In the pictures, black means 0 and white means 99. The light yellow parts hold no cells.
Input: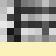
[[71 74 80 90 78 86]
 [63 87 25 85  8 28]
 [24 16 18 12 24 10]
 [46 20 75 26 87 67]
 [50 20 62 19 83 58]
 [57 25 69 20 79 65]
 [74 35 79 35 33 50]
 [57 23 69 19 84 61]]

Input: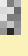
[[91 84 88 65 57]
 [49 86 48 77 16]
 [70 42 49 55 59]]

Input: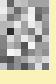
[[88 92 81 70 72 52 51 46 36 77]
 [39 70 46 72 17 85 70 95 31 43]
 [76 42 58 90 74 66 60 91 55 56]
 [73 61 81 63 64 91 33 40 63 32]
 [62 92 94 91 49 76 96 54 80 53]
 [63 43 38 80 85 35 61 64 72 86]
 [63 51 62 57 50 78 61 56 84 44]]

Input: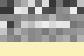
[[40 21 52 89 76 62]
 [26 21 53 25 49 54]
 [56 90 52 53 69 50]
 [67 87 58 80 59 65]
 [85 33 54 73 53 53]
 [42 92 59 86 56 56]
 [85 30 56 92 47 63]
 [21 27 69 84 59 52]
 [45 54 54 89 49 63]
 [23 57 52 89 56 67]
 [28 92 56 46 57 51]
 [75 27 58 51 60 69]]

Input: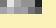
[[47 64]
 [89 71]
 [66 61]
 [57 62]
 [57 45]
 [13 35]]

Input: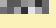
[[67 43]
 [34 37]
 [35 64]
 [55 19]
 [60 88]
 [19 66]
 [42 40]]

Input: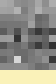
[[66 63 50 45 36 60 33 47 39 53]
 [64 62 50 46 46 61 43 48 46 53]
 [55 69 52 46 31 20 41 42 83 54]
 [53 49 53 47 49 57 47 42 41 54]
 [56 57 58 62 34 44 35 46 47 49]
 [65 68 40 42 22 43 23 52 49 42]
 [55 59 43 45 33 38 36 49 56 44]
 [67 59 56 56 26 62 19 50 22 53]]
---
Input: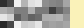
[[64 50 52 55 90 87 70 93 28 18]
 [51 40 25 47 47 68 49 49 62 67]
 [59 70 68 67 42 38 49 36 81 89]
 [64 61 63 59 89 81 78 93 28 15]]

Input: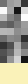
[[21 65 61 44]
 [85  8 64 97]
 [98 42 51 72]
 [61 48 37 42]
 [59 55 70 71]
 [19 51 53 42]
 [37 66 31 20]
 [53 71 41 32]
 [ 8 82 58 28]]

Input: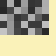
[[67 22 20 61 17 67 18]
 [68 56 18 55 68 28 15]
 [21 36 68 26 21 56 70]
 [74 23 23 71 25 59 23]
 [16 37 71 21 27 59 76]]

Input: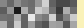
[[35 28 28 38 81 59 42 45 55 40 52]
 [43 67 22 44 71 79 43 67 10 58 36]
 [79 50 32 81 47 53 90 39 67 42 44]
 [64 34 61 63 32 39 61 38 78 40 66]]

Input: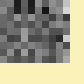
[[75 49 56 36 56 11 37 11 48 46]
 [83 55 51  8 46 13 35 13 35 53]
 [23 45 25 39 39 57 40 57 36 41]
 [48 55 48 26 44 31 40 31 44 40]
 [43 32 32 47 35 42 60 42 43 32]
 [79 16 25 34 29 29 61 29 26 48]
 [30 51 28 39 45 51 41 51 42 40]
 [58 48 34 49 54 28 61 28 55 34]
 [65 47 29 33 51 32 38 32 37 52]]

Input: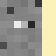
[[21 53 46 49 49 55]
 [56 54 51 50 24 50]
 [52 51 51 51 52 51]
 [56 15 70 92 55 55]
 [52 49 50 52 50 53]
 [51 48 53 55 53 50]
 [53 54 47 51 51 30]
 [55 48 51 52 50 52]]

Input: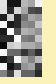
[[94 64 71  8  8 88]
 [26 30 65 83 16 87]
 [59 65 44 15 82 13]
 [77 51 54 16 10 95]
 [57 65 69 32 98 10]
 [76 45 49 97 16 17]
 [59 67 67 84 79  4]
 [18 36 21 40 41 96]
 [72 52 67 96 22  9]
 [24 64 58 22  8 95]
 [16 38 38 86 25 50]]

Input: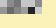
[[54 77 77 46 54 76]
 [79 14 61 52 41 58]]

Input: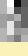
[[35  5 98 70]
 [39 31 89 70]
 [39 68 58 62]
 [39 48 89 62]
 [62 60 89 70]
 [69 48 63 70]]
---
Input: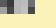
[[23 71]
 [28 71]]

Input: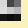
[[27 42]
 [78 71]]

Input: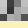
[[24 48]
 [20 66]]

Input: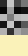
[[77 28]
 [61  3]]

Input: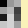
[[59 68]
 [72 25]]

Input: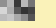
[[71 22]
 [67 35]]
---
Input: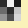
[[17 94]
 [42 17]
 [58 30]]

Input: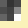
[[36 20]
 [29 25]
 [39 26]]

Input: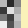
[[72 16]
 [22 87]
 [47 24]]

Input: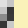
[[87 77]
 [76 21]
 [54 22]]

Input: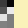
[[23  3]
 [33 91]
 [88 48]]

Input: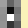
[[62 39]
 [57  6]
 [56 99]]

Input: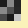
[[11 53]
 [53 31]
 [28 10]]
